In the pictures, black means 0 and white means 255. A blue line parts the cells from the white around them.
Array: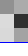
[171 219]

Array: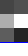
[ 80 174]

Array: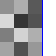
[ 89  53 126]

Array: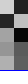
[34 37]

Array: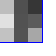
[ 54  82 194]

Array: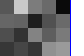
[ 10  81 131  70]

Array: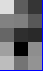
[ 53 127 102]

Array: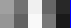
[ 40 120]

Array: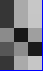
[199 170 139]
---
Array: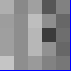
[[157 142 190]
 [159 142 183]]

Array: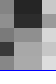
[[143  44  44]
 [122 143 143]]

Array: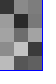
[[156  42 121]
 [163 109 163]]

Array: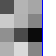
[[203 178 133]
 [144  74  11]]

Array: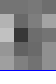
[[179 105 126]
 [193  55 109]]

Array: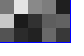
[[200  27  49]
 [ 83  43  34]]

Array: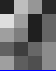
[[222 158  31]
 [159 126  31]]
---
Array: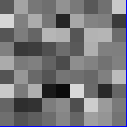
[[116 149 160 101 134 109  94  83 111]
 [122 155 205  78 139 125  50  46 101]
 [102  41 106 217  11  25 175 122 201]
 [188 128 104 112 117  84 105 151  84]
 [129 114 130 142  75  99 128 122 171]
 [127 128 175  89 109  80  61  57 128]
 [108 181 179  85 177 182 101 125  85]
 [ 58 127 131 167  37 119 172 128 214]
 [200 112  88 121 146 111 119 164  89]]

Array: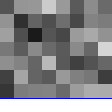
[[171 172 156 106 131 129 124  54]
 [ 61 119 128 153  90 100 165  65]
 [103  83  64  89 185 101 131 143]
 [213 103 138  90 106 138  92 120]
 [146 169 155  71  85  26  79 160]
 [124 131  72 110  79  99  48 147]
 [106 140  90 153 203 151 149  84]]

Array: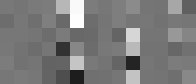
[[136 111 116 117 195 118 113 112  29  78 100 119 122 119]
 [122 124 114 118  36 101 116 121 197 100  99 117 114 124]
 [113 103 115 115 185 123 120 108 135  50 118 109 115 120]
 [133 152 117 117 214 100 118 106 104 123 109 117 119 119]
 [118 120 114 119 118 126 117 109 253 105 127 111 119 109]
 [ 96 167 116 117 139 126 119 124 249 183 124 122 117 120]]

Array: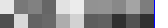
[[ 48  82  48  97  93 210 173 105  99 217  79]
 [125 164 136 147 146 236 226 102 129 120 230]]

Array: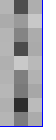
[[171 125 181]
 [187  45 176]
 [167 122 183]
 [178 127 179]
 [185 201 176]
 [170  75 182]
 [172 132 181]
 [200 154 171]
 [174  78 181]]

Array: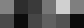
[[ 11  82  96  70  12  74]
 [127 208 118  58  45 131]]

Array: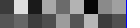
[[ 80  60 183  84 156  78  61 102  85]
 [160 138   5 179 107 168  26 222  59]]

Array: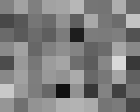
[[ 71 123 117 171 179 176 154 147 112 150]
 [113  64 131  55 146  16 103 125 153 201]
 [ 96 165 120 104 171 146 153 126 161 136]
 [ 56 216 135  92 110 165 156 119 153  76]
 [136 167 107  98 132 143 129 103 162 138]
 [ 82 127 123 124  29 124  94 108  90 106]
 [195 108 119 169  95 146 107 118  87  72]
 [106 174 116 117 183 165 162 127 162 130]]
